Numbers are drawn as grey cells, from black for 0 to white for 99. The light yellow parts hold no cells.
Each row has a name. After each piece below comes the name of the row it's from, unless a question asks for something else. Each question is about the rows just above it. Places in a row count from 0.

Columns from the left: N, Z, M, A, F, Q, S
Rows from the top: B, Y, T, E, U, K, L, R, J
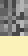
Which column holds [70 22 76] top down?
Q
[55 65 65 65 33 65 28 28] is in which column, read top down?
F
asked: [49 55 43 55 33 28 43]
U
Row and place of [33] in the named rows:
U, 4
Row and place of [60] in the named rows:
K, 6

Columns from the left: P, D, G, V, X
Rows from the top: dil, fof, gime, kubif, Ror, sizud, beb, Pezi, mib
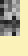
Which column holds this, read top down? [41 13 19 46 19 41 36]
P
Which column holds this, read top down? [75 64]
X
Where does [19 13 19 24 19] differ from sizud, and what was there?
3, [30]
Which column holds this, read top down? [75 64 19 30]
X
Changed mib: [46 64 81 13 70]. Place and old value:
2, [75]
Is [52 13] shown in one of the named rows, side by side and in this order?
no
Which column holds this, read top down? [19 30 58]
X

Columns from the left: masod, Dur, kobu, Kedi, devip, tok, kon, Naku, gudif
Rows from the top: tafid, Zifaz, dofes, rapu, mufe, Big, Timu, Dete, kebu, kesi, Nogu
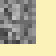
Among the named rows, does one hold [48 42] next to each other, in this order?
yes
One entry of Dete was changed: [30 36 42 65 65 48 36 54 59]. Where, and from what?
3, [70]
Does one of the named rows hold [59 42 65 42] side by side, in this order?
yes
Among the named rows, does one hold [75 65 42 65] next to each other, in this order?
yes
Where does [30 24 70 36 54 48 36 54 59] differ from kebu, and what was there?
6, [30]
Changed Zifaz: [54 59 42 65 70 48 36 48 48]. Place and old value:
7, [42]

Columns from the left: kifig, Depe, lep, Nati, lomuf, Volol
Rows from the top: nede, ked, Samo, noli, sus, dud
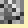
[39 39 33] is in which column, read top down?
Depe
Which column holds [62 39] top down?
Depe
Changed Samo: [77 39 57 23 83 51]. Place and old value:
0, [72]
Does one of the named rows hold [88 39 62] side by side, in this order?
no

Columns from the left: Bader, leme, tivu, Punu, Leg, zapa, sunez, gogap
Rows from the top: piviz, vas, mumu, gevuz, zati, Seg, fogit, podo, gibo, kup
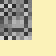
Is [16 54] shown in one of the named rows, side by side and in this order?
yes
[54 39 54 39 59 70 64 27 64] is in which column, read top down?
zapa
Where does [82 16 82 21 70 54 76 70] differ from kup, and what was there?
3, [27]
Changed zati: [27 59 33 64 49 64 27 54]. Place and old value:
5, [59]

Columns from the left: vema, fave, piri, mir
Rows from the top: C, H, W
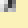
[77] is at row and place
W, 2
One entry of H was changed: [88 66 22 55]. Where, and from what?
1, [60]
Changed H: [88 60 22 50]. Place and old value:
3, [55]

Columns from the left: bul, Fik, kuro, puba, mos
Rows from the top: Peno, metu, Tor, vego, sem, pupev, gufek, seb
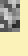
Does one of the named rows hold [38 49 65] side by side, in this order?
no
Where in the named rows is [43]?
Peno, 0
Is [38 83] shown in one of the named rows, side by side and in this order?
yes
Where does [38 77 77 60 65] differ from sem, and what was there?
1, [83]

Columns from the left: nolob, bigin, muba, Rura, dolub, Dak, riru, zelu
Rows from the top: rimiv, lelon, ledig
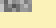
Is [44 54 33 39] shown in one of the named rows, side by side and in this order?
no
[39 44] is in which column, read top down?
bigin
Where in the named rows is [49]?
rimiv, 6
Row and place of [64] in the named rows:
rimiv, 0

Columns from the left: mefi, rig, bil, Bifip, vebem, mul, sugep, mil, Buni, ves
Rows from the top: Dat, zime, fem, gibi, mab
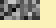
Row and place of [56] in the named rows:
fem, 8
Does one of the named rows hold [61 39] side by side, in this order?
yes
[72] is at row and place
gibi, 4

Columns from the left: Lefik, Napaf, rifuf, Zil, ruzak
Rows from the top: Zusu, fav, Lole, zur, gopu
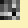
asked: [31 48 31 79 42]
fav
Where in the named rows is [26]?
Zusu, 2
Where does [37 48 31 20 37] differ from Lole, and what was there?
0, [31]
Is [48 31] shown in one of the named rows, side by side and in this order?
yes

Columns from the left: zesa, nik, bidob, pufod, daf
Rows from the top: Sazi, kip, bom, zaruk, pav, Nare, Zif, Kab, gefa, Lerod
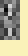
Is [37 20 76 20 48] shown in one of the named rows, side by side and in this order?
yes
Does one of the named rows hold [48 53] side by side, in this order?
no
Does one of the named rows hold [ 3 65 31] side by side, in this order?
no

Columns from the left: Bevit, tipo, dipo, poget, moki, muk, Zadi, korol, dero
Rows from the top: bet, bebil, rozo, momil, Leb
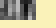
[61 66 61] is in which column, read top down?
dipo
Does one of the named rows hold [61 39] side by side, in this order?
yes
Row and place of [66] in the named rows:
rozo, 2
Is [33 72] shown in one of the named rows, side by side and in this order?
no
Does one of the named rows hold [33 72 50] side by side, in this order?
no
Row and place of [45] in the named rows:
rozo, 7

